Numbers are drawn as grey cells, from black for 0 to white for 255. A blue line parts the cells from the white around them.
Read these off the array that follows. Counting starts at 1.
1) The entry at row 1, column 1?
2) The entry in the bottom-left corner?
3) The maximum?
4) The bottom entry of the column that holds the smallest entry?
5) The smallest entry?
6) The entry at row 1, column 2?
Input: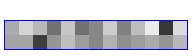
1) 171
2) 165
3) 235
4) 149
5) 55
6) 212

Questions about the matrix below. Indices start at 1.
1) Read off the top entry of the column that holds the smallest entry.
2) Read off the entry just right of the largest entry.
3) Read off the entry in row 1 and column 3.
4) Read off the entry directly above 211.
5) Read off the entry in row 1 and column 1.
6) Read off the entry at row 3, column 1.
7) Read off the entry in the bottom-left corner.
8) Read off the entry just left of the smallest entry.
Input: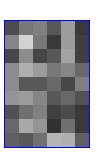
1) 88
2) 120
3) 128
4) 120
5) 76
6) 70
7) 96
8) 148

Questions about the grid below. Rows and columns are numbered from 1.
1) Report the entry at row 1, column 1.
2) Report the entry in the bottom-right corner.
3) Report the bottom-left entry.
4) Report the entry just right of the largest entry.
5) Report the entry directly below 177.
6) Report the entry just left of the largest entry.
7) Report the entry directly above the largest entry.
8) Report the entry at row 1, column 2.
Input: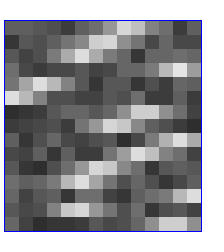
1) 95
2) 143
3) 102
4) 157
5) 130
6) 184
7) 110
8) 95

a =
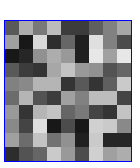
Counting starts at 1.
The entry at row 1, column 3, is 121
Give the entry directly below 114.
202
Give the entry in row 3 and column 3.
145
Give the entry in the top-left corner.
89
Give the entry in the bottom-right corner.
173
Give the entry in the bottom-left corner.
45
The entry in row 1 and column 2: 173
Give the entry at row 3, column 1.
24
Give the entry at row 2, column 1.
160

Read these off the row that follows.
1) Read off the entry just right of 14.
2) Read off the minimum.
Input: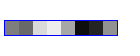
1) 36
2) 14

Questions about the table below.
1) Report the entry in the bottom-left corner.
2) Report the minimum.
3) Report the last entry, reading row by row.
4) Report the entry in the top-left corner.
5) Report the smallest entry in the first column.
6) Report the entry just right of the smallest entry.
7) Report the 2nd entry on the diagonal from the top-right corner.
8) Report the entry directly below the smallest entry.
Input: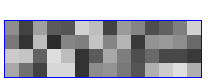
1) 168
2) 44
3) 175
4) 141
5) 120
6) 133
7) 141
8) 222

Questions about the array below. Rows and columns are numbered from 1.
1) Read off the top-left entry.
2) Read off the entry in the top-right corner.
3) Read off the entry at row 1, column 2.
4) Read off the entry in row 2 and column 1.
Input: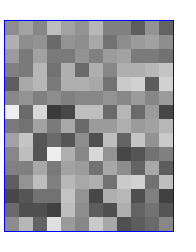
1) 141
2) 99
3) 162
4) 175
